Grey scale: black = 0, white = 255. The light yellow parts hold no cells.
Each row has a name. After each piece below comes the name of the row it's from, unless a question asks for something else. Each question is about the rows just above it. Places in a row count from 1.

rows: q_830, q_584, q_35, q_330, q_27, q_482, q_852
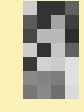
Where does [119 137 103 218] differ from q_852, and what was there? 3, [111]
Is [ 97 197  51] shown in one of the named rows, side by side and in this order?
no
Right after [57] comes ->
[210]
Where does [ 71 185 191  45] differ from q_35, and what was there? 3, [185]

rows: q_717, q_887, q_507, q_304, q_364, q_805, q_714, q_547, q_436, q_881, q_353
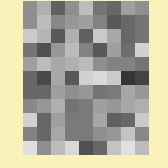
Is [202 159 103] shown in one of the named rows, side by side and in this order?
no
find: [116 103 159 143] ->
q_717
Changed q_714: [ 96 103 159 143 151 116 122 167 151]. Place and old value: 1, [103]
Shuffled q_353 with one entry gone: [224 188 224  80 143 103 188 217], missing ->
[195]
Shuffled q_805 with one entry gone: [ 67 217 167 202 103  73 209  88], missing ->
[53]
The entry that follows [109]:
[209]
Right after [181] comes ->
[88]

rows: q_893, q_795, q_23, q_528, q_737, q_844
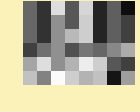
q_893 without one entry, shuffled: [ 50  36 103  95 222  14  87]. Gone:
[214]
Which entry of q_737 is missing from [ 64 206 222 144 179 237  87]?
[165]
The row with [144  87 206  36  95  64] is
q_795

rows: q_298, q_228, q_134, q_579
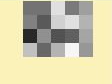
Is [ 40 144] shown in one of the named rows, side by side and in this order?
yes
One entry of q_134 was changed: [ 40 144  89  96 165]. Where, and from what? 3, [82]
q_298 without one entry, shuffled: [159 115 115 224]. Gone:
[122]
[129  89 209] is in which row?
q_228
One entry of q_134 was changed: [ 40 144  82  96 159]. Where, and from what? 5, [165]

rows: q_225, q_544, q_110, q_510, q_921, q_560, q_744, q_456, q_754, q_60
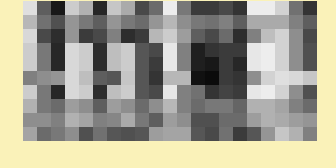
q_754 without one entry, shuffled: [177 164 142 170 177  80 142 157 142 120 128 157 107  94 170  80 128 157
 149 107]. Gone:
[134]
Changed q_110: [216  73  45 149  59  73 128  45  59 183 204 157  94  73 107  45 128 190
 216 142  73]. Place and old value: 19, [210]
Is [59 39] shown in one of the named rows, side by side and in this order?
yes
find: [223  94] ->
q_225
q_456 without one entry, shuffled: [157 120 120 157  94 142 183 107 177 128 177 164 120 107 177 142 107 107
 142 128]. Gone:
[101]
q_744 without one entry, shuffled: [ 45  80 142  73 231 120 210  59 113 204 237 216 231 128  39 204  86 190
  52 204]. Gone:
[67]

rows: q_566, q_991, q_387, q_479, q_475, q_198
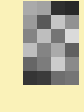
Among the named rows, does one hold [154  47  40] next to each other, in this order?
no
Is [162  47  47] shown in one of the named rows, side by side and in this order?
no
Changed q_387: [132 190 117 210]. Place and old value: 4, [218]
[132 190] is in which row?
q_387
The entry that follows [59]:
[110]

